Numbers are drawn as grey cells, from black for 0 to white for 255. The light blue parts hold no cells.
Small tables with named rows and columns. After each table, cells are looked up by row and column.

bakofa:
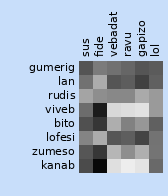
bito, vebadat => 174
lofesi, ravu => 94
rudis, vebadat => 136
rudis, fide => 142
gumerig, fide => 123
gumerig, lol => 91
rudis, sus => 164
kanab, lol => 105
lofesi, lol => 115
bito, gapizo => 151
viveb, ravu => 221
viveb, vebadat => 216
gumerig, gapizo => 85
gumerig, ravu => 102
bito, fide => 54
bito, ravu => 129
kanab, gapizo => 228
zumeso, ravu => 142
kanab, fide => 9
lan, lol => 96

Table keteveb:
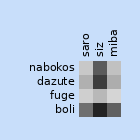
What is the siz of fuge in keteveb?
184
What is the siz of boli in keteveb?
35
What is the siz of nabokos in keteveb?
91
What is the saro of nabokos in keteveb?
200
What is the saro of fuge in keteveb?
207
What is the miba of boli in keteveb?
96
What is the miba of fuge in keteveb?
213
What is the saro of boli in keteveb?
111
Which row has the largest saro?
fuge

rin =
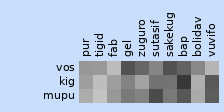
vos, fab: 188
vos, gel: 82
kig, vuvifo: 89
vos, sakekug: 81
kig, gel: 131
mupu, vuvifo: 93
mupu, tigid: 195
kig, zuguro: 163
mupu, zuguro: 131
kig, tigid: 190
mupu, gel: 121
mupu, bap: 87
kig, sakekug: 115
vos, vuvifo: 181
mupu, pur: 172
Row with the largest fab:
vos

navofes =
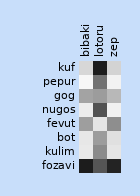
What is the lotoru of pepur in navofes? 114
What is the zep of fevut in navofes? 142
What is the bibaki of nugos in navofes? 236
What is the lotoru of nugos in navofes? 82
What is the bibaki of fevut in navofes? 158
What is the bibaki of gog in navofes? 163

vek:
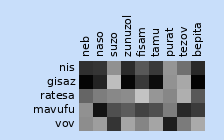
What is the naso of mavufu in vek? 19
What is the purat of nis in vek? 149
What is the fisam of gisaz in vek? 57
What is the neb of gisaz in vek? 5
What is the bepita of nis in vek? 41
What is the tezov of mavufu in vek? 40
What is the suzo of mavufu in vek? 79
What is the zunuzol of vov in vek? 165
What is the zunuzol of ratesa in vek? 140
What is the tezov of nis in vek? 112
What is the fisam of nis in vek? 88
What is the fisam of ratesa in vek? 195
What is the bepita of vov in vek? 170
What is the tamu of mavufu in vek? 79
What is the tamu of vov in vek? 165
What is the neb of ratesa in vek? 101

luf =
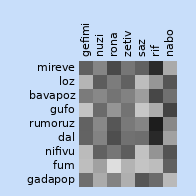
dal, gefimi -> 99
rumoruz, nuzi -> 136
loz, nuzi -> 93
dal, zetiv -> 113
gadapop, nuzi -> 171
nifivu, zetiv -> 93
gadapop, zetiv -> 175
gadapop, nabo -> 185
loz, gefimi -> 181
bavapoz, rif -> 71
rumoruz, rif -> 29
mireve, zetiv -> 118

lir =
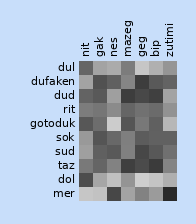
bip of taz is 59
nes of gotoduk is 204
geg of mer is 130
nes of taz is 130
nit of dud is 99
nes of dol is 192
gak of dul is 163
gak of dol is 166
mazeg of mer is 163
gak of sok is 85

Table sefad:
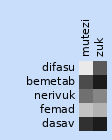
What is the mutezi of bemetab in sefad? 75
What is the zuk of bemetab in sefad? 27
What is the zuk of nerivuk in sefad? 134
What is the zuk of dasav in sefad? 28
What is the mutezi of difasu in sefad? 234
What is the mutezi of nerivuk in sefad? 112
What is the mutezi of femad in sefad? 196

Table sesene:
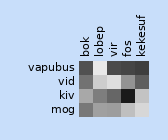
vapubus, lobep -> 233
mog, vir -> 157
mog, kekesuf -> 215
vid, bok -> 114
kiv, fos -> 26
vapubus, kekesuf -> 62
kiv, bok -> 168
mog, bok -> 120
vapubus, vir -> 75
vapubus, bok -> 81
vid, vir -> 222
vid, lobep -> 205
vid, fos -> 147
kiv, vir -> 102
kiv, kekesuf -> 195
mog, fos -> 191

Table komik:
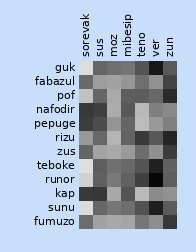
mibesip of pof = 94
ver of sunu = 30
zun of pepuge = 128
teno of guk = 84
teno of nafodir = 185
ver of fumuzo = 142
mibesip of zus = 154
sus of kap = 55
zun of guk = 89
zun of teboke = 97
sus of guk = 101
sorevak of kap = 57
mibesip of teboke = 105
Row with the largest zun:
kap

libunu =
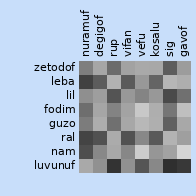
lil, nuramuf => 143
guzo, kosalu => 175
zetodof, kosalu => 168
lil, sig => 74
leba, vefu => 152
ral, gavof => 159
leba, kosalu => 100
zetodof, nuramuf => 126
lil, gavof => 112
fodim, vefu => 200
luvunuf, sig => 47
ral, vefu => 136
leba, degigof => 92
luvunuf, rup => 51
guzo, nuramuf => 124
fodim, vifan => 163
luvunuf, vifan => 145
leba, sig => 182
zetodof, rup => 107
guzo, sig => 96
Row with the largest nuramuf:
luvunuf

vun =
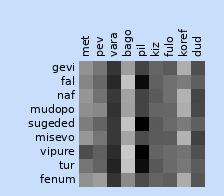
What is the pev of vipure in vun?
95
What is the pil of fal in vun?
11
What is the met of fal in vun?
134
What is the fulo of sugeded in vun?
105
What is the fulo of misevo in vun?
92
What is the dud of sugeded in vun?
95
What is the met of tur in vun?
117
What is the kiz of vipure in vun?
99
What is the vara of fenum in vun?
52
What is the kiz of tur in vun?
88
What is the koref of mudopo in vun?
174
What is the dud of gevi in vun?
79

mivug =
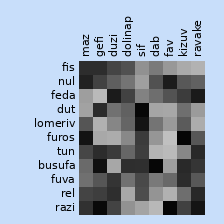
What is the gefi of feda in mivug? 186
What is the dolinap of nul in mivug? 116
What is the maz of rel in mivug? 68
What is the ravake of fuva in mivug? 88
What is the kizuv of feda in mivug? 60
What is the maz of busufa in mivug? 106
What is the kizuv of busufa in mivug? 41
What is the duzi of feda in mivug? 27
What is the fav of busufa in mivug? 158
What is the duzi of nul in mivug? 95
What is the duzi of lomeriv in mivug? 134
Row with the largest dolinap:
rel

